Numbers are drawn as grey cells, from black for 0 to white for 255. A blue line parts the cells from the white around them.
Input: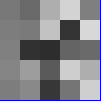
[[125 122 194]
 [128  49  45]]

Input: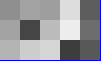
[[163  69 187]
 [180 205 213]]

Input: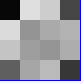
[[219 148 170]
 [196 158 149]]

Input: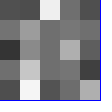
[[115 156 111]
 [ 52 138 111]]

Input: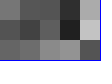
[[ 83  66  94]
 [101 109 138]]

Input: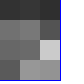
[[113 120  83]
 [103 106 203]]

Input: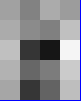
[[171 139 128]
 [192  53  22]]

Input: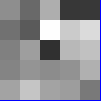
[[113  90 254]
 [128 158  48]]
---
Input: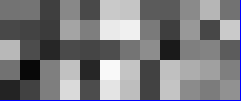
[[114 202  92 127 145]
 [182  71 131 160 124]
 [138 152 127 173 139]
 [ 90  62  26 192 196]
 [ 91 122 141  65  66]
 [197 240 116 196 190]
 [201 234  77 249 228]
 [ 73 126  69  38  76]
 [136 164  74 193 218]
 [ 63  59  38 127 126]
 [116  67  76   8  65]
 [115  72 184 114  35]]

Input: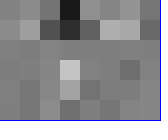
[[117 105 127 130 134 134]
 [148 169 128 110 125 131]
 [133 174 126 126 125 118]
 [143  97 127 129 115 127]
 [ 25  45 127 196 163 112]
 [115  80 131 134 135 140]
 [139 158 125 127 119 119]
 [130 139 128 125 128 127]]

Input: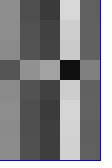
[[ 96  97  97 128  97  98  95  96]
 [216 206 202  15 204 213 210 209]
 [ 58  65  67 162  65  59  62  62]
 [ 78  81  83 145  82  78  79  80]
 [142 141 138  84 138 141 139 140]]

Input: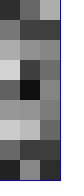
[[173  63 134 109 132 123 103  62  45]
 [102  64 145  62  16 147 187  60 135]
 [ 46 119 172 210  97 151 203 104  34]]

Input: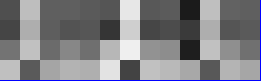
[[ 95  90 112 166]
 [ 98  85 143 180]
 [191 174 193  88]
 [ 27  58  30 168]
 [ 91  76 141 185]
 [ 88  70 146 193]
 [231 207 239  67]
 [ 85  53 183 227]
 [ 90  86 111 175]
 [ 95  83 135 179]
 [ 95  94 107 165]
 [190 174 193  90]
 [ 79  69 115 192]]

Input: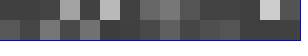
[[ 83  65]
 [205  63]
 [ 63  63]
 [ 67  84]
 [ 66  79]
 [ 84  70]
 [119  95]
 [102  72]
 [ 65  64]
 [185  61]
 [ 65 113]
 [162  72]
 [ 68 117]
 [ 64  69]
 [ 64  87]]

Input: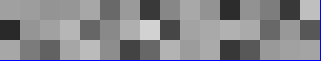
[[191  87 164]
 [ 56 152 161]
 [125 104 153]
 [146 170  88]
 [ 44 177  55]
 [147 169 170]
 [168 163 156]
 [135  70 179]
 [ 57 210 103]
 [154 175  67]
 [105 137 141]
 [167 102 187]
 [150 182 166]
 [148 161  98]
 [157 149 123]
 [160  41 167]]

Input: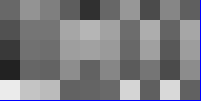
[[ 95 166 157 140  97]
 [134 100  88  75 217]
 [ 75 173 160 117  95]
 [151 109 104  91 213]
 [103 162 154 134 105]
 [ 48 181 161  98 100]
 [ 93 166 158 141  98]
 [127 117 110  99 187]
 [147 117 113 102 196]
 [104  81  57  34 235]]

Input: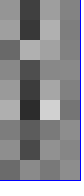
[[131 126 129 137 129 117 141 134 141]
 [158 176 162 136 166 209 122 145 121]
 [ 64  56 176  78  60  44  92  73 138]
 [149 159 105 136 154 175 125 142 107]]
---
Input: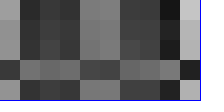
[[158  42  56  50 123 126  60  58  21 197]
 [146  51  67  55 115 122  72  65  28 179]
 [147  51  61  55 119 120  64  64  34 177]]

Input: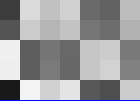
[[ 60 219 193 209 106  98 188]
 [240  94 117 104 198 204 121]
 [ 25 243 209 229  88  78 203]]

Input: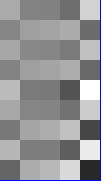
[[170 131 130 110 210]
 [166 136 133 122 192]
 [187 122 121  83 255]
 [120 165 173 193  70]
 [101 172 185 218  40]]

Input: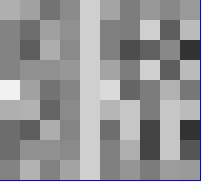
[[175 161 115 138 207 164 125 152 136 153]
 [131  93 173 138 207 128  77  96 136  50]
 [241 161 115 132 207 218 101 124 177 119]
 [109  93 173 132 207 110 198  68 198  50]
 [131 178 130 163 207 128 149 124 156 153]]

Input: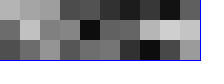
[[180 165 158  76  82  49  28  55  18  95]
 [ 79 108 148  86 110 117  49  13  72 155]]

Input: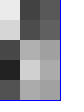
[[235  66  88]
 [ 71 176 160]
 [ 82 171 161]]

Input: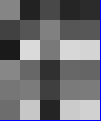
[[133  34  72  37  43]
 [ 26 218 121 215 212]
 [118 123  63 122 123]]
